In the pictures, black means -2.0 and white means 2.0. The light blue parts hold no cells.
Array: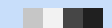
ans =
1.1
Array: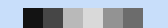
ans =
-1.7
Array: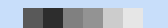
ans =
-0.6
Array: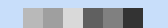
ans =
0.9
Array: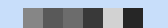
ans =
0.1
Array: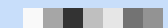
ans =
1.9
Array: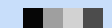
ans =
-1.9
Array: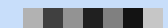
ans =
0.8
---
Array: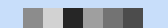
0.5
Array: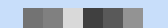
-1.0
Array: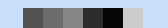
-1.3
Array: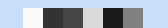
1.4
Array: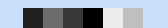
-2.0
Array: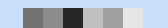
1.0
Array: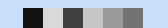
1.1
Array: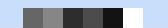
-0.8
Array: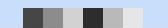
-1.3
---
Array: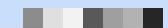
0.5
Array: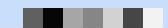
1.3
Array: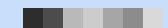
0.6
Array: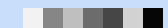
-0.9
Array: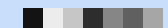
0.1
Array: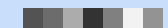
0.0
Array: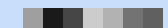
0.8
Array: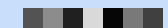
-1.9
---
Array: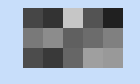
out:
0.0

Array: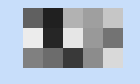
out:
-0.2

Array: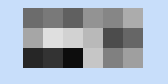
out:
-0.4

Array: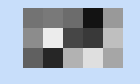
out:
1.0

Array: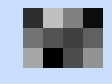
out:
-0.5

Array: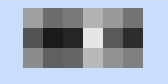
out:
-1.3

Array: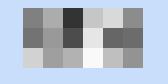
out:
-0.3

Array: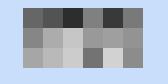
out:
0.3

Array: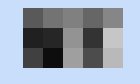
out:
1.1

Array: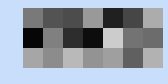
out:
-0.3
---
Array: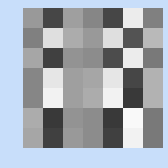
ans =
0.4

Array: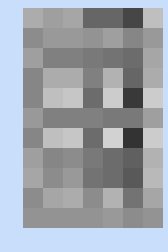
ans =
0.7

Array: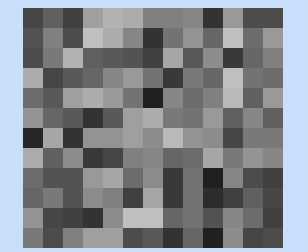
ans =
-0.9

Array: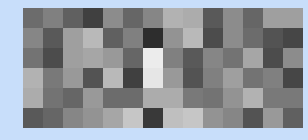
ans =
-0.3

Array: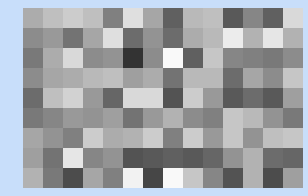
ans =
0.7

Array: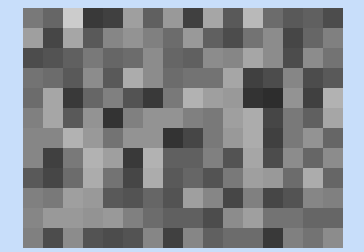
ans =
-0.1

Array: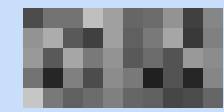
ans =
-0.8

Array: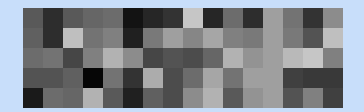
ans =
-0.6
